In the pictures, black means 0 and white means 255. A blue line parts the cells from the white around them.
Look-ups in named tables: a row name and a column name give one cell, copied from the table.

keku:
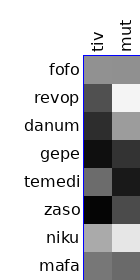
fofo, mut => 144
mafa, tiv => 119
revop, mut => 244
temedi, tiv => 108
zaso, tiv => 5
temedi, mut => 25
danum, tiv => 45
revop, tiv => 80
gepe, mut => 51

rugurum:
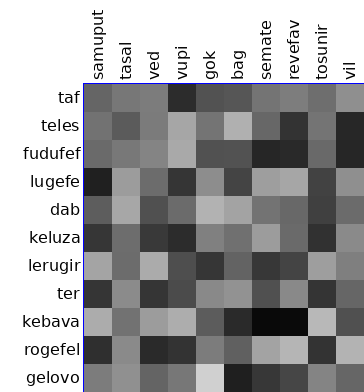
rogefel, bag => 96
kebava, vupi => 173
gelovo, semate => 55
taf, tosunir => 110
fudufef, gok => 81
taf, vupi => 44
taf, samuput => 101
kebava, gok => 92
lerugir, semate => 55
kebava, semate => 9
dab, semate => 115
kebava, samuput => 172
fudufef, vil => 38
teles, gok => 116
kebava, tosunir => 184
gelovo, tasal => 144
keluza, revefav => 106
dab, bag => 163
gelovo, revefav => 70

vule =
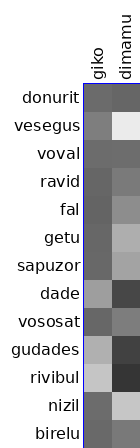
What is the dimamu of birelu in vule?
121
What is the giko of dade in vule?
158
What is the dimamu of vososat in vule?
125
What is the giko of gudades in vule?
176
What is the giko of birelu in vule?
105
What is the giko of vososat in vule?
103
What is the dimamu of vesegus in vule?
235
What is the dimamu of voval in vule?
109
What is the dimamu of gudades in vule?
65
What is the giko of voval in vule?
108
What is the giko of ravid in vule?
102
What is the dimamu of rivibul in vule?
53
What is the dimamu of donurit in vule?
102
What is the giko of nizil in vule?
108
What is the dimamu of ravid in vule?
122
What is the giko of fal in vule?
100
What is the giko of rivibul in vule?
197
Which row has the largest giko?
rivibul

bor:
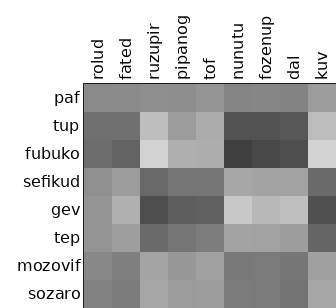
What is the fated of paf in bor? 139
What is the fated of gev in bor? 176
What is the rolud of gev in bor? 148
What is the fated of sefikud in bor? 156
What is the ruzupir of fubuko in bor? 210
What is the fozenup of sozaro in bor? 122
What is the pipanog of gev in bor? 93
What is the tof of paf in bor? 148
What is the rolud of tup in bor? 112
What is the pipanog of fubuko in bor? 175
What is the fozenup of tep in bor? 162
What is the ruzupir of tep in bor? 106

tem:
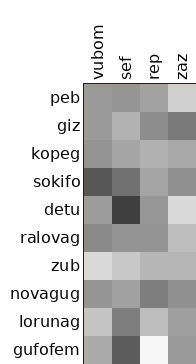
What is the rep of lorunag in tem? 189
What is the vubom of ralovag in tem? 138
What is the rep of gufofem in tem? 247
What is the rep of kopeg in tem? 177
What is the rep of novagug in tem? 126
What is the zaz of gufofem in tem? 154
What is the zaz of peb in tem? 207
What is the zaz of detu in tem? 218
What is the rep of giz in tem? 141
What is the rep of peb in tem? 162
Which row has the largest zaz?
detu

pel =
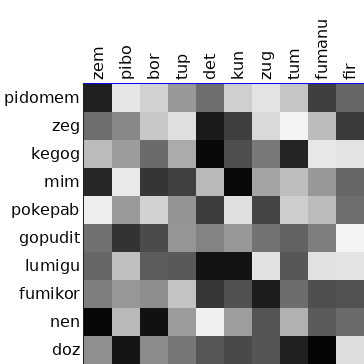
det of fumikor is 55
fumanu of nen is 91
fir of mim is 102
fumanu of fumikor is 78
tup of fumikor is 195
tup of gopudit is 149
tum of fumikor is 109
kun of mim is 8
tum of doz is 33
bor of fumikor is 141
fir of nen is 107
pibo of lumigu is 191
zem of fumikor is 127
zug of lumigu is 225
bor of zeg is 200
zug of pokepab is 68
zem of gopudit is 113
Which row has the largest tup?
zeg

